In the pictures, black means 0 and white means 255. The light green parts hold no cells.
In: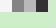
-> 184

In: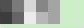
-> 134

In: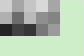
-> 216

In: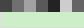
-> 205

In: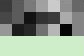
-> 142

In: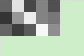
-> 131

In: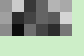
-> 180

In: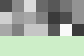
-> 117
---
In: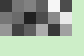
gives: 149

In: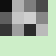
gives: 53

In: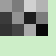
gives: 50

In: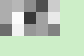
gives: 108

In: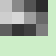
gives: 94

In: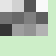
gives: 53
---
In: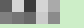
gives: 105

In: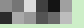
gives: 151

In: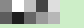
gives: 103

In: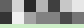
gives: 162

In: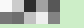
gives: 193

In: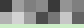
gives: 158

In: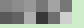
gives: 173

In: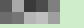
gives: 181
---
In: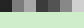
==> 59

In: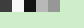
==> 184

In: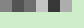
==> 196

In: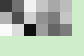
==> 197

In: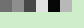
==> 226

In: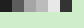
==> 188

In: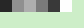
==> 122

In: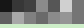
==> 139

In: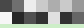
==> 202
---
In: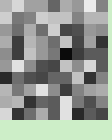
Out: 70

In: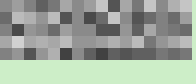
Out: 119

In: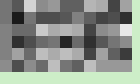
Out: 152

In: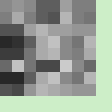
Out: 149

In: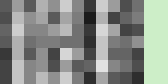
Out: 46

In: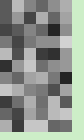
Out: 111

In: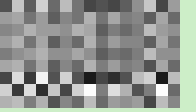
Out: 134

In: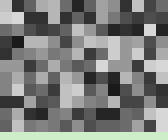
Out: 215
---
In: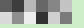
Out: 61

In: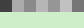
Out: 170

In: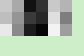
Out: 169

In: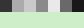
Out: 171

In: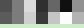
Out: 124

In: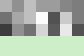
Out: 144

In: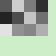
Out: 205

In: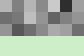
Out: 129

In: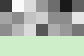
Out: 250

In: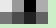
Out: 153
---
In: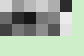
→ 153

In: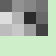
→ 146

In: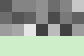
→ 132

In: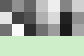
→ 144

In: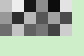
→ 237

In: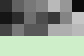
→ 98

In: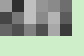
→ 47
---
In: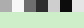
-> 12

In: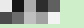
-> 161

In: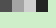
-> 207

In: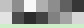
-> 164

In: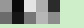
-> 182

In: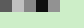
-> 15

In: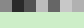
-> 200

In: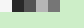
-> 182

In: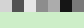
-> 21

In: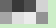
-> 235
